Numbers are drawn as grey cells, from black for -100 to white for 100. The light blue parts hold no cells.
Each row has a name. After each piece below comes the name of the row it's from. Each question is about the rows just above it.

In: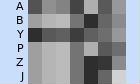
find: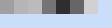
J
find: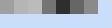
B
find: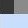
Z

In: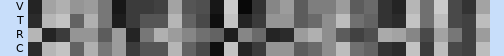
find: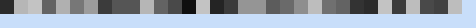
C
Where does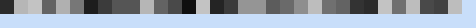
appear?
T

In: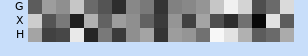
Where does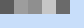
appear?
G
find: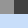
X
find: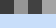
X
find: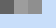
X
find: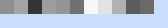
H

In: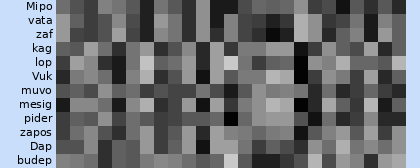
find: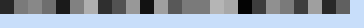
Vuk
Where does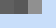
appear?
pider
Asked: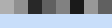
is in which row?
zaf
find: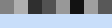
Vuk

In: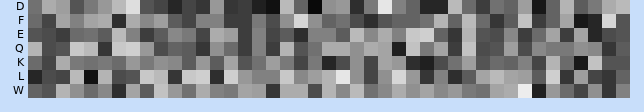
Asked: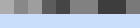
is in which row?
F
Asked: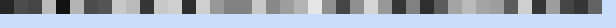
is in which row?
L
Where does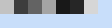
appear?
F
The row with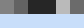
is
D
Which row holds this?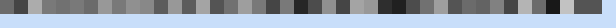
K
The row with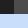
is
K

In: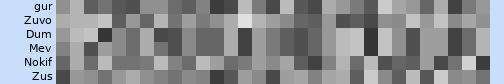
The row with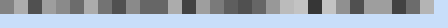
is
Mev
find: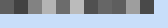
Nokif
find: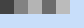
Nokif
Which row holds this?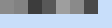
Zus
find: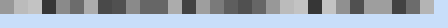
Dum
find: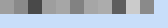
Zus

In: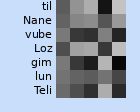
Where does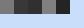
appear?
vube
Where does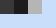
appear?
gim
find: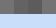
lun
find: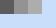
til
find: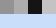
til
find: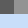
til
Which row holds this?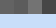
lun

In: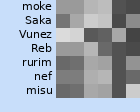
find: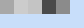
Saka
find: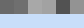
rurim

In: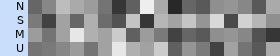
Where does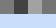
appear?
U
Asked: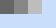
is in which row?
N
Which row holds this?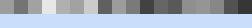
M
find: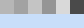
S
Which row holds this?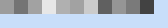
U
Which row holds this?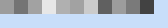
M
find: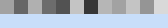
S

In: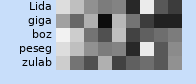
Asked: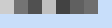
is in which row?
boz
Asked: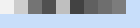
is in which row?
boz
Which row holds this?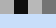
giga

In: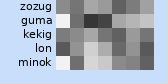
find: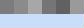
kekig
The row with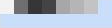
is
guma
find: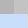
guma
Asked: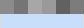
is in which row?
zozug

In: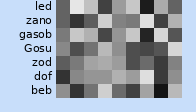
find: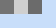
beb
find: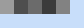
zod

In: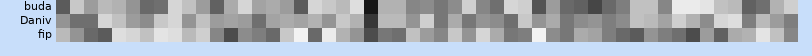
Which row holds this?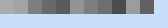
fip
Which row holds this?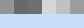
buda
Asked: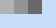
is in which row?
buda
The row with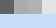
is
fip
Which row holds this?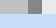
buda
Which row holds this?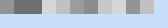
Daniv
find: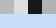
buda

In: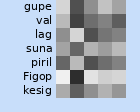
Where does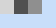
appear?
gupe
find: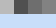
piril
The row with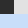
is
Figop
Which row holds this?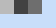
val
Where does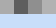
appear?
kesig
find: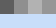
kesig

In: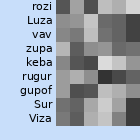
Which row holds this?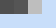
gupof
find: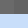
Luza
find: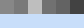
vav

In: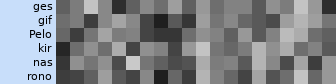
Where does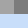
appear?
Pelo
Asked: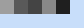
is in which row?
rono
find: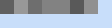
ges
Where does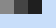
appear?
gif
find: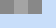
gif
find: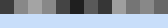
gif
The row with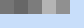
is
kir

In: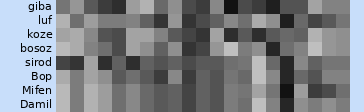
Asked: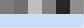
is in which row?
Damil
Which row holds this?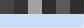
koze
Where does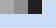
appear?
luf
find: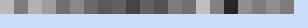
Damil
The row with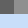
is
bosoz
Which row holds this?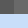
koze

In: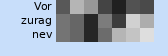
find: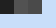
Vor
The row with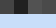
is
Vor

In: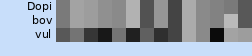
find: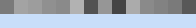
Dopi
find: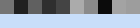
vul

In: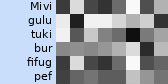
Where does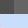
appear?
fifug
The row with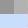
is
bur

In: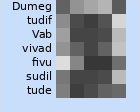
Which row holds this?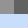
vivad
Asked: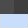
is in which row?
tudif
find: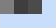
tude
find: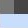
sudil
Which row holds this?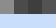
tudif
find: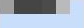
Vab

